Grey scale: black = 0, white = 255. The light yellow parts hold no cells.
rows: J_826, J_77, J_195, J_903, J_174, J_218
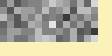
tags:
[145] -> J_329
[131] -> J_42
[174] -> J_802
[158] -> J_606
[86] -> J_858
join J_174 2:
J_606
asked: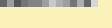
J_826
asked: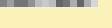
J_218
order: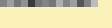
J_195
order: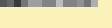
J_174
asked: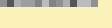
J_77
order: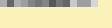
J_826

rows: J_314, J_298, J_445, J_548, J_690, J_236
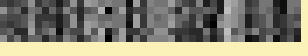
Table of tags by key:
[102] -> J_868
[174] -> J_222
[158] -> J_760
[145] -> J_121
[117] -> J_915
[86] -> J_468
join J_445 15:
J_868
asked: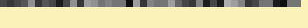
J_314
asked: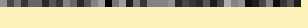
J_236

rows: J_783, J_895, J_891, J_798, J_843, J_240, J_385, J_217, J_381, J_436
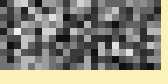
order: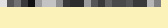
J_891
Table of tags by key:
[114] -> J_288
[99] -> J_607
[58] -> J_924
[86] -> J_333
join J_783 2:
J_607
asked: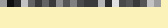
J_385
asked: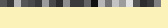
J_217
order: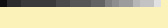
J_385
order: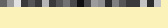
J_891
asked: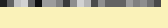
J_783

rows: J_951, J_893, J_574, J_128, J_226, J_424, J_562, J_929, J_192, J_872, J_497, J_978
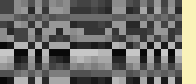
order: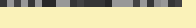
J_128
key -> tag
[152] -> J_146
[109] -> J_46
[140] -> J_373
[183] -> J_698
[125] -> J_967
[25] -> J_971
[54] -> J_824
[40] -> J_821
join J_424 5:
J_373

